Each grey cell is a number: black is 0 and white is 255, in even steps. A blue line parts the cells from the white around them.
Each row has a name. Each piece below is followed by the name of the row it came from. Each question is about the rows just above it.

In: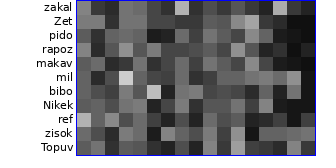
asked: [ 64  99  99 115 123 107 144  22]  mil
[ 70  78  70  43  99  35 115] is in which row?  bibo
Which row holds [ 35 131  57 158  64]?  Topuv
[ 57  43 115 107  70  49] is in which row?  zakal
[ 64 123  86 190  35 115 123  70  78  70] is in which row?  bibo
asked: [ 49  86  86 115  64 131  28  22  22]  Nikek
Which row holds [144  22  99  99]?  zisok

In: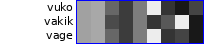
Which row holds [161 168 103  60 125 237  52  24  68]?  vuko
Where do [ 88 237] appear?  vakik
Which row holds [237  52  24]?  vuko
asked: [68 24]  vage
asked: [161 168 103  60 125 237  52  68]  vage
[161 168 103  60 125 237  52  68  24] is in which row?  vage

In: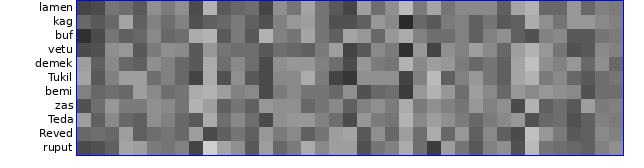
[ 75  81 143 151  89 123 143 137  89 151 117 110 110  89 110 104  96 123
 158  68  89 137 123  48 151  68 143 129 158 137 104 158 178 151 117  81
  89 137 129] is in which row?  vetu
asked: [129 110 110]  buf
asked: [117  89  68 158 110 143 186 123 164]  lamen
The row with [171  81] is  Tukil

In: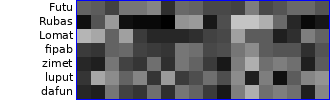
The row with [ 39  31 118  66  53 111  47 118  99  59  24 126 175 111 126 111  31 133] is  dafun
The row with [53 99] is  fipab

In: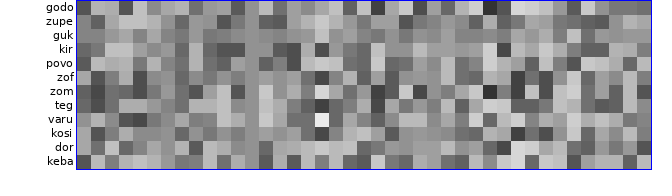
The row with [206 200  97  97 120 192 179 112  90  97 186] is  teg
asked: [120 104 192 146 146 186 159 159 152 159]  kir
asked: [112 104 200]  povo
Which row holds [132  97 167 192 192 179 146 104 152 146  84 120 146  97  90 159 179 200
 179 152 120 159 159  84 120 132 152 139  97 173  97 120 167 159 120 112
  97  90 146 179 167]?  zupe

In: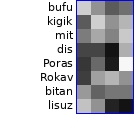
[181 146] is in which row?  Rokav
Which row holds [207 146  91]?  bufu

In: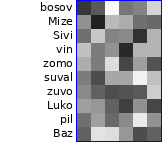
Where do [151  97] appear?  Luko
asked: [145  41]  vin
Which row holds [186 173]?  Mize
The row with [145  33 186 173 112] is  Mize
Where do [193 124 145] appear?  vin

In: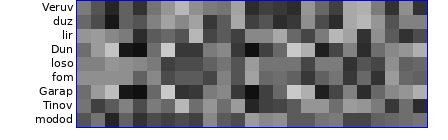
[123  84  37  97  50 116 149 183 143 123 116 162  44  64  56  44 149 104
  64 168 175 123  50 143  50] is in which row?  Veruv
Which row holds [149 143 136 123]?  loso
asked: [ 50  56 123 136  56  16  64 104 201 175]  Garap

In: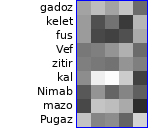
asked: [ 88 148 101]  Nimab
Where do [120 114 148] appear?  zitir
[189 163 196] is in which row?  gadoz
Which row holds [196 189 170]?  mazo
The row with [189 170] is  mazo
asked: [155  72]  fus

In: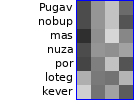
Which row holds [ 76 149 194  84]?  nobup
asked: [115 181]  loteg
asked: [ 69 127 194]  por

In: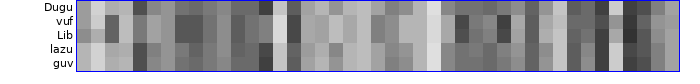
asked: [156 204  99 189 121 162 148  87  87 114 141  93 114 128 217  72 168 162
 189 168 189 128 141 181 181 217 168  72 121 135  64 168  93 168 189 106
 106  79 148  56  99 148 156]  vuf
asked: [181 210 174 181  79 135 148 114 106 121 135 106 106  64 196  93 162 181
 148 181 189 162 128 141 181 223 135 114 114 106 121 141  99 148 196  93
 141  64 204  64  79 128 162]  guv

